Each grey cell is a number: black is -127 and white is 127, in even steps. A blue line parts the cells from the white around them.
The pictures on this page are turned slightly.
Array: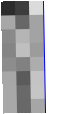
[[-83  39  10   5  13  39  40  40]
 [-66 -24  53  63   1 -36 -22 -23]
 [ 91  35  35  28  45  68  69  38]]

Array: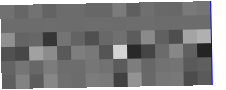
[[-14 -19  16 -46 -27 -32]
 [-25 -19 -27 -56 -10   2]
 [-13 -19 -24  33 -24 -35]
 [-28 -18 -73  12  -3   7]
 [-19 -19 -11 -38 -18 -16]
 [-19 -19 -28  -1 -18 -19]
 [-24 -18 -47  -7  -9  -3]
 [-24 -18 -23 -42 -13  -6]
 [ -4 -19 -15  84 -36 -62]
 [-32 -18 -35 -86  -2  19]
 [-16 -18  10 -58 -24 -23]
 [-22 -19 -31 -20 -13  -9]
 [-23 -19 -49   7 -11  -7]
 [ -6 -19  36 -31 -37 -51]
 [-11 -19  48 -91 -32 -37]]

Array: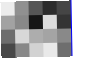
[[ 108   34  -18  -55]
 [  16    8   88    8]
 [ -41 -105   45   82]
 [ -83   92   36  105]
 [ -58  -75    9  -17]]

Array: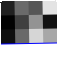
[[ -94 -125 -112]
 [ -21  -64  -22]
 [ -41   19   86]
 [  99 -110   39]]

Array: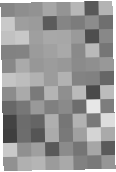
[[  6  73  65   2   8  68  12 -23 -60 -64  73  17]
 [ 14  30  72   3  42  61  42  -8 -19 -18  16  48]
 [ 18  27  31  27  23  49  -5  25 -26 -42  31  53]
 [ 38 -36  40  33  28  28  52   0  47  43 -38  27]
 [ 20   5  39  41  24  50  15  10  -9  -6  11  41]
 [ 55  -3  26  10  11   3  58 -18  50  32 -10   1]
 [-39  12 -49  57  15   1 -53 103  -6  84  38  -6]
 [ 52 -16   8  -9  24 -25  60  -2  93  42 -37  22]]

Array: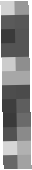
[[ 82 -37 -69 -43  76  39 -50 -65 -69 -46  86 -24]
 [ 24 -40 -43 -43  14  39 -52 -33 -21  10  49  34]]

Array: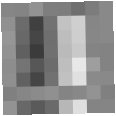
[[  6  16  22  18  13  15   0  19]
 [  4 -20 -23 -31 -11 -30   6 -23]
 [ 18 -63 -57 -68 -40 -58  11 -37]
 [ -1 -13 -16 -15 -19 -14  16 -21]
 [ -2  66  61  58  62  65   4  55]
 [-16  79  78  73 104  96   8  95]
 [ -3   6   7   4  30  10  19   4]
 [  9   9   9   3   3   9   0   5]]

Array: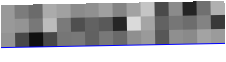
[[  25   25   19]
 [  -3   20  -55]
 [ -20   -7 -112]
 [  43   60  -55]
 [  33   -5   -9]
 [  11  -48   -7]
 [  16  -29  -30]
 [  32  -38   -7]
 [   4  -89  -22]
 [  34   90   15]
 [  69   37   26]
 [ -53  -29  -40]
 [  11   -9   15]
 [ -91  -18   10]
 [ -15    3   35]
 [  48  -70   27]]

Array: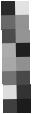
[[-86 -22 -51  44  39 -12  93 -64]
 [ 98  19  20 -96  16 -54 -76 -99]]
